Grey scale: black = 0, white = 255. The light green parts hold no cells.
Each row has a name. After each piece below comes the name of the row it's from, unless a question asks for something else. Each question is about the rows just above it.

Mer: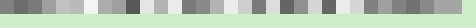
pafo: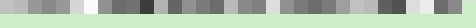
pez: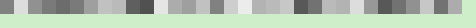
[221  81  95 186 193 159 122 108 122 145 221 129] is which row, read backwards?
pafo
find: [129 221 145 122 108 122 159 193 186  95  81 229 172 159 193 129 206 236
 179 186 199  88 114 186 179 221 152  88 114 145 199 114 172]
pez
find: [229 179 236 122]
Mer
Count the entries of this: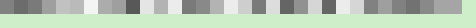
33

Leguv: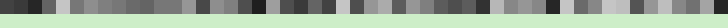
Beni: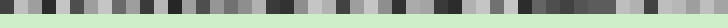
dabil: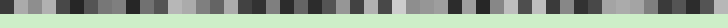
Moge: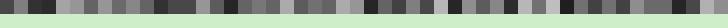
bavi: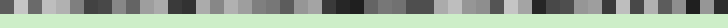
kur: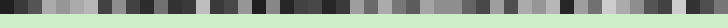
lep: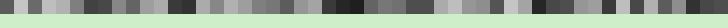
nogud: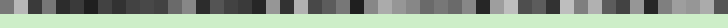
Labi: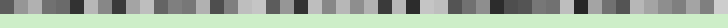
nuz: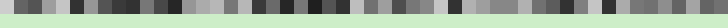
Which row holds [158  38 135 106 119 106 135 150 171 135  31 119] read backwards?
nogud
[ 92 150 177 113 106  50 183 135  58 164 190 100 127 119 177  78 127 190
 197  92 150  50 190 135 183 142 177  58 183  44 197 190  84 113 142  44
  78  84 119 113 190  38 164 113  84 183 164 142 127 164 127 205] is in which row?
Labi
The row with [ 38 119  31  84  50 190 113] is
nuz

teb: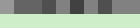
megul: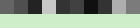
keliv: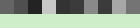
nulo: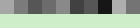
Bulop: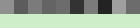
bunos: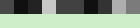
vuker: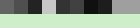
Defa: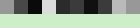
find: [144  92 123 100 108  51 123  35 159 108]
Bulop
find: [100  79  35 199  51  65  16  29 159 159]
vuker
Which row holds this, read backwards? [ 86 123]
nulo
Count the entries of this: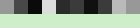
10

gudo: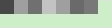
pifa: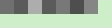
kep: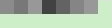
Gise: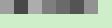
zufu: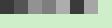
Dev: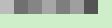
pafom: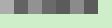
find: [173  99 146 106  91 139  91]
pafom
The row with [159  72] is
Gise
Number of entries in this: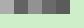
5

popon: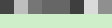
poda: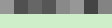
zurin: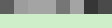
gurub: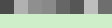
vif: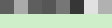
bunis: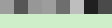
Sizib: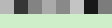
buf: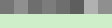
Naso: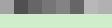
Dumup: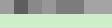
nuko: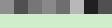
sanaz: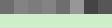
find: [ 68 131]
poda
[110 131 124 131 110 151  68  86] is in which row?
sanaz

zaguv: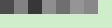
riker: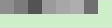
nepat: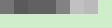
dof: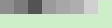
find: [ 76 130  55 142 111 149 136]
zaguv
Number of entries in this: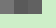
3

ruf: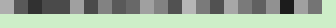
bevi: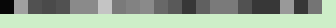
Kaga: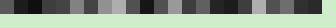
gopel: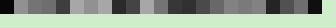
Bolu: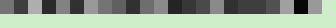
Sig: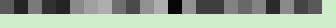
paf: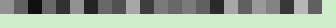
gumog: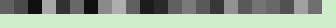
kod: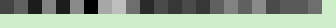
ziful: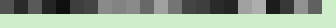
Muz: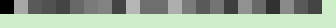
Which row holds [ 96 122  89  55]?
gumog
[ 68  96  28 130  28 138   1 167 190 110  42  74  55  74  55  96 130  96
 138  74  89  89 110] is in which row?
kod

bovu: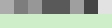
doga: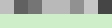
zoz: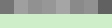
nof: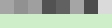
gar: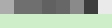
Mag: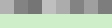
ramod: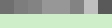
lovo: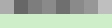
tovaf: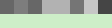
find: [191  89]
ramod
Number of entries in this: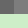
2

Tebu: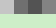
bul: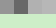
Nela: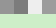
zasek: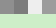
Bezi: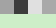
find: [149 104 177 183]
bul
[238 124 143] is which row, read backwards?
zasek
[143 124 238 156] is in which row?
zasek

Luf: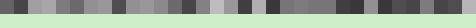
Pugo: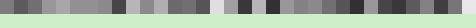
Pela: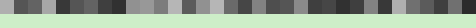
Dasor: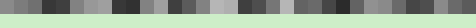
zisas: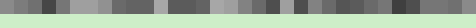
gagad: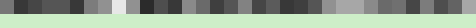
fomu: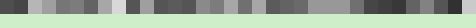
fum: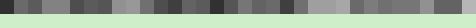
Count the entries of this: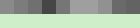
10
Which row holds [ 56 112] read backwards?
Dasor
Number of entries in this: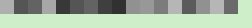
17

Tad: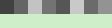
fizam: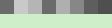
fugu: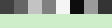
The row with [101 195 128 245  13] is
fugu
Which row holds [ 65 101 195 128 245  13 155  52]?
fugu
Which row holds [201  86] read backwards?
Tad
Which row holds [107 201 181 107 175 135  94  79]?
fizam

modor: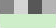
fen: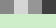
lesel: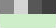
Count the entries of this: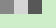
3
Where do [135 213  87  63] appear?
lesel
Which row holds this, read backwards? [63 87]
lesel
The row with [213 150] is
fen

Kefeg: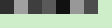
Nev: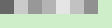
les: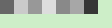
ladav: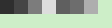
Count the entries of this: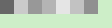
7
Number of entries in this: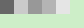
5
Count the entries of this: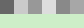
6
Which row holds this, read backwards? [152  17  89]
Kefeg

